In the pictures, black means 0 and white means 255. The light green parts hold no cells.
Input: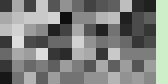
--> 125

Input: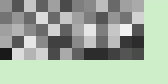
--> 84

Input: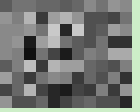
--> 49

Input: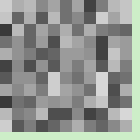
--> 113

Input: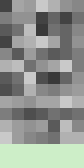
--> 113

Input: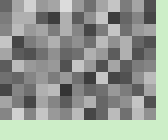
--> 165

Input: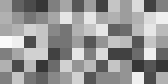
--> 97

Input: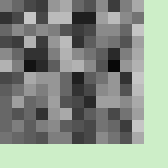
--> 159

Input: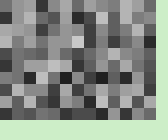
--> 63
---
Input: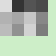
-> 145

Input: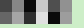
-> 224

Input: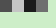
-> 197

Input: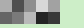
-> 185

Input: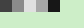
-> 224

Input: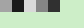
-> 217

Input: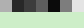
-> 11
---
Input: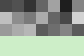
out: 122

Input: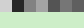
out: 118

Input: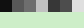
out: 88

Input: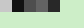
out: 78

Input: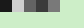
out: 99

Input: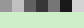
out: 118
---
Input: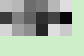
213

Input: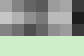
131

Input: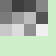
199

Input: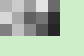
127

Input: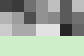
203

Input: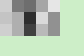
207

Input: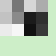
235

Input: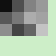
141
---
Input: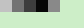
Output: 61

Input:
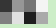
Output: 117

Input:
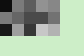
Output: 93

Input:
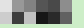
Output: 130

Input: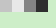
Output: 132

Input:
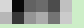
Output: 98

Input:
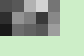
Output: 178
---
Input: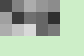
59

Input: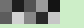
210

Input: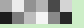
125

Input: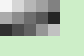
140

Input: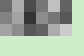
163

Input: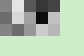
216
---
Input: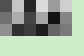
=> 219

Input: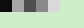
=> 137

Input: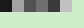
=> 111

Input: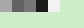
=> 26

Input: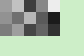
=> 135

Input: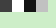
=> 193

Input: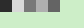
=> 175
